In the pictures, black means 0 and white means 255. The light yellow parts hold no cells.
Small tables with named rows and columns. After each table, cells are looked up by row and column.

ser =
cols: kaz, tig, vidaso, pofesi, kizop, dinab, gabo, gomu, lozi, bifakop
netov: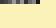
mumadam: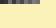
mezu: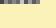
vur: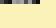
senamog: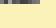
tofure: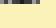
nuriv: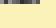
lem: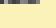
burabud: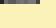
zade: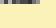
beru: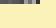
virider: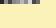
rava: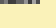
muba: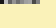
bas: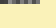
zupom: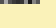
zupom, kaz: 81
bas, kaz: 63
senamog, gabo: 69
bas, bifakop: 118
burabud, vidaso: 92
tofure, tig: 68

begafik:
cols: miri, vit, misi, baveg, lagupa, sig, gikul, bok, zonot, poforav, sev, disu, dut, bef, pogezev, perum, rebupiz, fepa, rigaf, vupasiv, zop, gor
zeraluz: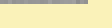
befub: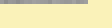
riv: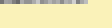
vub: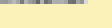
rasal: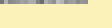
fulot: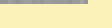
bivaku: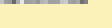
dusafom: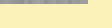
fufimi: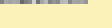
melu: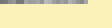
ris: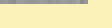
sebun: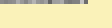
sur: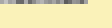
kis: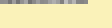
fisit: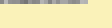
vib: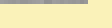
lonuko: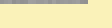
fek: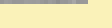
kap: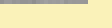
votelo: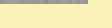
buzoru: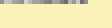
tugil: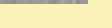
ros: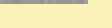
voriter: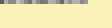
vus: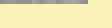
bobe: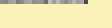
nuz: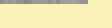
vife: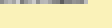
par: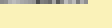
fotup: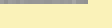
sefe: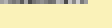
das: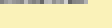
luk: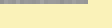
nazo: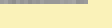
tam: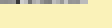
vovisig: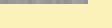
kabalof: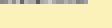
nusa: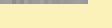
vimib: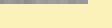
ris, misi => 146
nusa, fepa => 154
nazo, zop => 151
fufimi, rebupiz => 186
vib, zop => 146
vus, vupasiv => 156
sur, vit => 194
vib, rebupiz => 155

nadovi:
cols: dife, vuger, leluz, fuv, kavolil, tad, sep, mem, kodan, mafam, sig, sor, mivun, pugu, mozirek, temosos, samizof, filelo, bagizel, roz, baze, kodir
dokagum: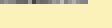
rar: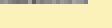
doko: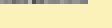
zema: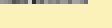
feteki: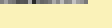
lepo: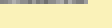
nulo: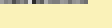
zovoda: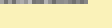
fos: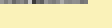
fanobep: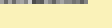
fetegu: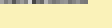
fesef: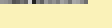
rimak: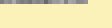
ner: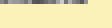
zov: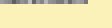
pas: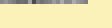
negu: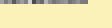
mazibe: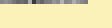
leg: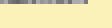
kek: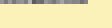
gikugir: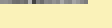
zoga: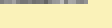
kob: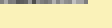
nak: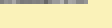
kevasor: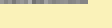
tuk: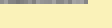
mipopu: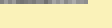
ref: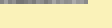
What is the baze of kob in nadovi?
164
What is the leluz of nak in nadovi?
141
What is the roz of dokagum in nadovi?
145
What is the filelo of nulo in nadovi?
112
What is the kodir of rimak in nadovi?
152
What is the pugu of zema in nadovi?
143
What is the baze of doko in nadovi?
130
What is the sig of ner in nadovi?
92
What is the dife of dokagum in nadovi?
130
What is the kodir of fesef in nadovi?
110
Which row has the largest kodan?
lepo

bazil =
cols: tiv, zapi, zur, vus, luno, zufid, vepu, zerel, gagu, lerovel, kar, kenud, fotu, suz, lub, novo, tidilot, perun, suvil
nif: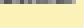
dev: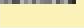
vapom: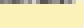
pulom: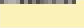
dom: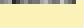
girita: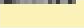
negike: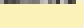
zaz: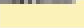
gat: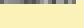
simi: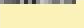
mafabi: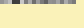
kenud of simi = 176
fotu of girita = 85
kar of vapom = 85
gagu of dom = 119
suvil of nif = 177
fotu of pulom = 148

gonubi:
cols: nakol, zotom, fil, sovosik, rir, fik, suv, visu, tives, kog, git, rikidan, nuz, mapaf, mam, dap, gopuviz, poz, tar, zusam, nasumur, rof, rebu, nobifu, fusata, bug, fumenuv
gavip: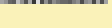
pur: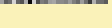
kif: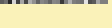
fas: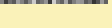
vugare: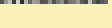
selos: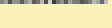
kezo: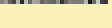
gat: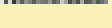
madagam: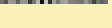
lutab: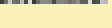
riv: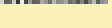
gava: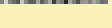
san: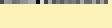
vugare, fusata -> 73
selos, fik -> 93
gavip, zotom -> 147
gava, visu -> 93
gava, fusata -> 141
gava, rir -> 86
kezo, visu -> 107
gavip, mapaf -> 139
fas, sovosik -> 90
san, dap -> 94
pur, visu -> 10
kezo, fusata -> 199
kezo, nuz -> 107
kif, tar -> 125
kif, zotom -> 112
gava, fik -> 193

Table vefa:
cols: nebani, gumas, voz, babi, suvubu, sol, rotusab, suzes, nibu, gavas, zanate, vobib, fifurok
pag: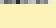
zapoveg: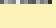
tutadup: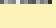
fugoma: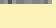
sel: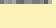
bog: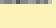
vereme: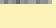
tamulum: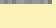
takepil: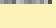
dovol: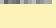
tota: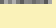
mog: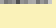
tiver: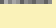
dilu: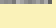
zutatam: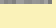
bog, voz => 127
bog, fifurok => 190
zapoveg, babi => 130
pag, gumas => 98
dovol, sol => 181
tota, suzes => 133
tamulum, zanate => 141
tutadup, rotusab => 147
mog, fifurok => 199
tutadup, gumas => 182
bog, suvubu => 90
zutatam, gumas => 132
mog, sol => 147
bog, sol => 133
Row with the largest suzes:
pag

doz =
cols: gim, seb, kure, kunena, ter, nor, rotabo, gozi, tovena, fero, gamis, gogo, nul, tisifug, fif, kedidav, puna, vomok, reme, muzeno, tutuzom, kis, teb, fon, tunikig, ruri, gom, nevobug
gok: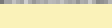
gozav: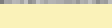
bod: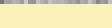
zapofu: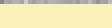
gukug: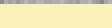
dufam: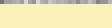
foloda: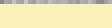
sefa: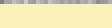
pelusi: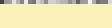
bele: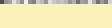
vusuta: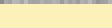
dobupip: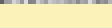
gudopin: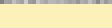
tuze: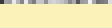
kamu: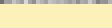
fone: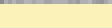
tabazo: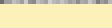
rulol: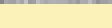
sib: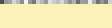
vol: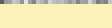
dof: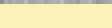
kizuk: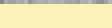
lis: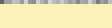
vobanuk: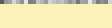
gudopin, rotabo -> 204
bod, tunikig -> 135
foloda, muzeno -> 154
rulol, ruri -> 159
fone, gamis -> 178
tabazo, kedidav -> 194
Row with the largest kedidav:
sib

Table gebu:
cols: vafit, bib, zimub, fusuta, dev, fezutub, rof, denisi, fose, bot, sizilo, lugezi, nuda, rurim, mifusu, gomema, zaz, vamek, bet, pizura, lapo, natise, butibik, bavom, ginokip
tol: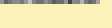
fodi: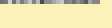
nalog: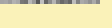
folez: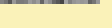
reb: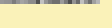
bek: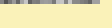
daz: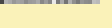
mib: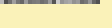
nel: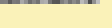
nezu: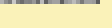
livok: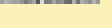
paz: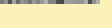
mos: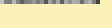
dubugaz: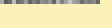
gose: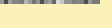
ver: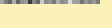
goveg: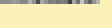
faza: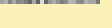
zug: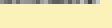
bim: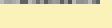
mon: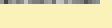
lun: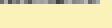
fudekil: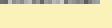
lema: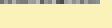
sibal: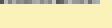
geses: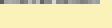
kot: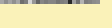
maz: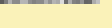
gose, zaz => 144
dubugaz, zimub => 109
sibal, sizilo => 139
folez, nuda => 142
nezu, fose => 150
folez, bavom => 117
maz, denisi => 143
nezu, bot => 107
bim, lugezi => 94
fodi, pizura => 141
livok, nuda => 128
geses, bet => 151
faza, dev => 135
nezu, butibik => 160
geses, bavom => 165
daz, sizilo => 135
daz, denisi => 154
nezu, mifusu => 160
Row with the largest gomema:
maz

